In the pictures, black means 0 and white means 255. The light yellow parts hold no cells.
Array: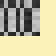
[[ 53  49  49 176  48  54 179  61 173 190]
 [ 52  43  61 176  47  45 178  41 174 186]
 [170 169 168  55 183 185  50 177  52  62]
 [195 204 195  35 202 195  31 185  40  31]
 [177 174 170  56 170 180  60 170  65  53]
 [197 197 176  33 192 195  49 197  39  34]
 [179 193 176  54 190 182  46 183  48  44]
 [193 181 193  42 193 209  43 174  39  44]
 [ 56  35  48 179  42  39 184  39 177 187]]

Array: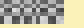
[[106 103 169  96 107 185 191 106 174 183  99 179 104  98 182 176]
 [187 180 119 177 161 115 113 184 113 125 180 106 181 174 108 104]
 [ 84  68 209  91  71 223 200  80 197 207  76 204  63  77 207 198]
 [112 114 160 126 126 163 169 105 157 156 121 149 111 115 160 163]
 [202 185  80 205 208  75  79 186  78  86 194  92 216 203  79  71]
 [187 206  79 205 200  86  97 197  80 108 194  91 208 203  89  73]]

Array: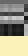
[[105 109 105 105 106 105 105]
 [144  73 137 146 135 146 142]
 [163  55 153 166 149 165 160]
 [ 65 147  72  62  75  63  67]
 [198  23 181 203 175 201 192]
 [139  77 133 141 131 140 137]
 [ 26 182  42  22  47  23  31]
 [ 33 176  47  28  51  30  37]
 [ 25 183  41  20  46  22  30]]

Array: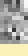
[[190 247 132  92  81 164  60]
 [179 245 136 156 117 151  88]
 [173 211 148 182 112 116 118]
 [141 150 177 177 186 160 187]
 [201  76 161 144 139 212 216]
 [180 178 148 119 147 161 157]
 [176 185 159 150 184 132 174]
 [162 210 184 142 234  52 190]
 [233 164 117  84 115 228 158]
 [200 225 125 123  98 162  57]
 [181 177 151 148 160 148 149]]

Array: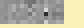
[[163 150 150 145 143 143 137 152 125 118 114 149 132 161 143 148]
 [138 141 153 141 155 173 150 178 157 116 168 160 152 172 154 149]
 [159 147 146 142 158 172 141 153 147 173 133 153 147 215 149 138]
 [124 128 145 148 158 138 157 150 146 118 174 143 151  43 149 120]
 [147 137 150 137 158 143 147 141 143 162 150 149 153 136 156 132]
 [173 166 151 151 165 170 145 170 167 153 165 143 138 205 156 157]]

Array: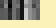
[[ 96 102  75 114  20 111  95  19 177 141]
 [ 69 110  63 137   4 110 116  19 144 138]
 [119  96  88  96  37 112  79  19 200 144]
 [125  96  92  93  46 113  78  19 202 144]
 [124  95  91  94  42 113  78  19 202 143]]

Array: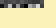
[[ 54  81  91  67  74  80  67  89  75  61  54]
 [215  64  20  78 191  39 150  45   2 170 130]]

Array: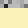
[[168 192 146 195 121 185 178]
 [163 115 170  36 185 188 188]]
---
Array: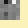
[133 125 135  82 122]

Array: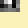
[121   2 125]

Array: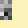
[118 172 161]

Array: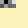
[222 101]

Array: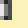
[ 81 128 232]

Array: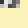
[127  94]

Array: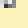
[135 116]
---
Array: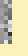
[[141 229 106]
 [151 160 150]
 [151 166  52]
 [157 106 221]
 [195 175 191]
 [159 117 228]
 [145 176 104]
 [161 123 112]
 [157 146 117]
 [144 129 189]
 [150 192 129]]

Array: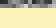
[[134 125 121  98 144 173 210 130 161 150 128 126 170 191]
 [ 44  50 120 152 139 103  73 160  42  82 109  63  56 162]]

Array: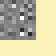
[[129 129 132 117 135 126 135 125 133]
 [167 131  93  99 127 240 162  40 117]
 [ 99 132 157 137 133  46 116 190 146]
 [115 138 129 132 121 119 142 146 136]
 [149 132 135 167 126 145 113 137 126]
 [195 120 104 156 129 255 130  66 101]
 [102 129 149 129 136  68 126 180 142]
 [150 132 115 123 129 186 141  86 127]
 [168 119 149 223 126 150  83 179 114]
 [108 141 119  81 129 119 159 106 144]]

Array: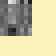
[[124 105  59  61 101 126  99 140]
 [137 104  48  30  99 144  89 159]
 [103 112  81  94 101 115  99 117]
 [ 91 108 142 159 111  87 131  78]
 [ 88 119 136 146 109  98 104  84]
 [109 102 133 129 114  96 131  96]
 [118  91 158 126 121  93 132  82]
 [105 106 125 125 111  98 115  97]
 [100  93 224 198 138  55 151  32]]

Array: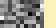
[[137 167 164 181  58 185  26 112  67 211  92]
 [ 39  80  65  76 136  48 171 180 181  82  88]
 [242 139 179 182  83  81 111 129 147  32 102]
 [140 102 115  61 178 179 148   5  65 198 110]
 [166 148  75 166 144  71  89  83 100 126 198]
 [116 138  72 129 194 159 108 107  55  29 235]
 [173 158  86 166 140  56  86  67  87 103 172]]

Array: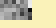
[[187 156 159 124 162 145 136  58]
 [179 165 164 105 149  62 119  86]
 [157 180 181 186 151  95 132  11]
 [116 143 130 150 116 154 148 236]
 [148  93 138  70 189 122 160 233]]

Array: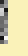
[[ 96 158]
 [ 19 245]
 [149 143]
 [ 87 164]
 [110 121]
 [105 152]
 [110 115]
 [200  97]
 [211  23]
 [118 157]
 [ 41 143]]

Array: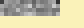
[[183 125 145 127 132 155 180 194 173 140 137 142 157 128 177]
 [148 114 135 138 186 139 146 133 150 109 112 124 138 116 116]
 [168 151 134 153 132 143 167 204 117 170 154 136 142 200 159]
 [ 66 163 150 141 157 109 126 139 100 142 121 128 155 167  50]]
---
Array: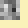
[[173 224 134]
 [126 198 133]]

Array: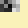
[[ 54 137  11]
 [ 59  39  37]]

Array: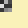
[[224  52  54]
 [ 56 134 152]]

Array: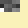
[[ 42 107  97]
 [252  95  84]]

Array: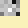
[[181 196 179]
 [199 195 255]]

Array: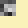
[[ 54 190 172]
 [ 76 163 215]]

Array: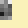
[[116 137  82]
 [ 99 116 100]]
